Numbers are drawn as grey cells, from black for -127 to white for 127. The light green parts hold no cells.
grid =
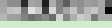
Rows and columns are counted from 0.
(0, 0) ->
34
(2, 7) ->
-19
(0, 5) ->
31
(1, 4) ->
97
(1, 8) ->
5
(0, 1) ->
14
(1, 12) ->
58
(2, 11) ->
76
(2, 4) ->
-16
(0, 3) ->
-84
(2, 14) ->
41
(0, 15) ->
-43
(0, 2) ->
12
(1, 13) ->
69
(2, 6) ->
10

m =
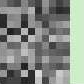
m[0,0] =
-5
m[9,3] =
-90
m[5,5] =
24
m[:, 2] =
[-53, 32, 12, 15, -71, 56, -19, 10, 16, -3, -49, -60]
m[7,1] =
30
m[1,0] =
25
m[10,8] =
73
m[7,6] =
-15
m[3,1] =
26
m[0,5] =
-59
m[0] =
[-5, -37, -53, 3, -36, -59, 18, -27, -63, -39]
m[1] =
[25, 34, 32, 11, 48, -82, 0, -58, -84, -75]
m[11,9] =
37
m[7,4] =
35
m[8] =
[29, 60, 16, -2, 36, -16, 37, -7, -5, 29]
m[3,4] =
21
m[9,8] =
-46
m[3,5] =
6
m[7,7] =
-28
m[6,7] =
-61
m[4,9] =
-22
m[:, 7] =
[-27, -58, -27, -2, -36, 60, -61, -28, -7, -28, -2, 26]
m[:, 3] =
[3, 11, -66, -85, 55, -69, 45, 60, -2, -90, 51, -89]
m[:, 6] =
[18, 0, -42, -59, 8, -34, 7, -15, 37, -10, -11, -57]
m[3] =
[-86, 26, 15, -85, 21, 6, -59, -2, 14, 33]
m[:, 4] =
[-36, 48, 18, 21, -83, 61, -11, 35, 36, 22, -82, -81]
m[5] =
[-70, 47, 56, -69, 61, 24, -34, 60, 31, 52]
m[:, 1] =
[-37, 34, 3, 26, -92, 47, -26, 30, 60, -2, -80, -60]

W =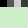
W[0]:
-126
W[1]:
-39
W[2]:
77

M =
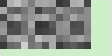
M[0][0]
-72
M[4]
[25, -48, -50, -16, 16, -66, -60, -50, 13, 16, -43, -44, 2]
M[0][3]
33
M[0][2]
64
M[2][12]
12
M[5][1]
36
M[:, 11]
[52, -14, 12, -47, -44, 37, -53]
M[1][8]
25
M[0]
[-72, 49, 64, 33, -1, 37, 40, 30, -72, -60, 46, 52, -58]
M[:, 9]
[-60, 3, -2, 22, 16, -1, -45]
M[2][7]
7
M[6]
[-69, -24, -14, 79, -11, 1, -43, 42, -70, -45, -34, -53, -65]
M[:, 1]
[49, -26, 25, -62, -48, 36, -24]
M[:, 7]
[30, -28, 7, -38, -50, 40, 42]
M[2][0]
-58
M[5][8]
-15
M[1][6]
-23
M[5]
[-33, 36, 44, 33, -15, 61, 37, 40, -15, -1, 21, 37, 9]
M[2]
[-58, 25, 48, 5, 21, 33, 46, 7, -33, -2, 39, 12, 12]
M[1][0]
41

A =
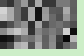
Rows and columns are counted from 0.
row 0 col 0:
-51
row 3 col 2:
-7
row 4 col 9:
79
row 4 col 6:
-19
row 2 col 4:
43
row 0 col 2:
-19
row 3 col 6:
-57
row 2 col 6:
28
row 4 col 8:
-23
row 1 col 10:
-33
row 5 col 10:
54
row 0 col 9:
-6
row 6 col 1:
-55
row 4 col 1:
47
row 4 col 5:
6
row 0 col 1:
-75
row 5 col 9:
-120
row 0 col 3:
25
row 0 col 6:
-73
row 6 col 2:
44
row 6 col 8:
-75

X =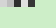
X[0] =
84
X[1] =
62
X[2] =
-80
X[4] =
-73

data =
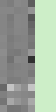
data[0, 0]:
3
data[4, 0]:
5
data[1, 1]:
7
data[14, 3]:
11
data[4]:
[5, 0, 6, 5, -18]
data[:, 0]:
[3, 7, 5, 5, 5, 9, 7, 13, 8, 8, 6, 10, -23, 0, -10, 16]
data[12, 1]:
67
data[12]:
[-23, 67, 34, 15, 68]
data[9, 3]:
4
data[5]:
[9, -4, 1, 3, -6]
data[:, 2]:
[9, 2, 7, 7, 6, 1, 4, -6, 8, 1, 4, -2, 34, 10, 22, -9]
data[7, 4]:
23
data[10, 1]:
0
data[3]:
[5, -2, 7, 6, -26]
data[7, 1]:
-4
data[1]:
[7, 7, 2, 4, 19]
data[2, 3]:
6

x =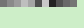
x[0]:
-11
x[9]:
-23
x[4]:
37
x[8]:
-46

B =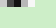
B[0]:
75
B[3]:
55
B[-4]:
-55

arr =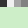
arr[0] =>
-77
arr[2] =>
35
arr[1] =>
112
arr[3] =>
1

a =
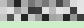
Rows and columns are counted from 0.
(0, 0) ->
61
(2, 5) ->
27
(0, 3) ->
40
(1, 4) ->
-71
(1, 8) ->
99
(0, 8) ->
-51
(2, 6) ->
-91
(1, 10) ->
-65
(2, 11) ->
-66
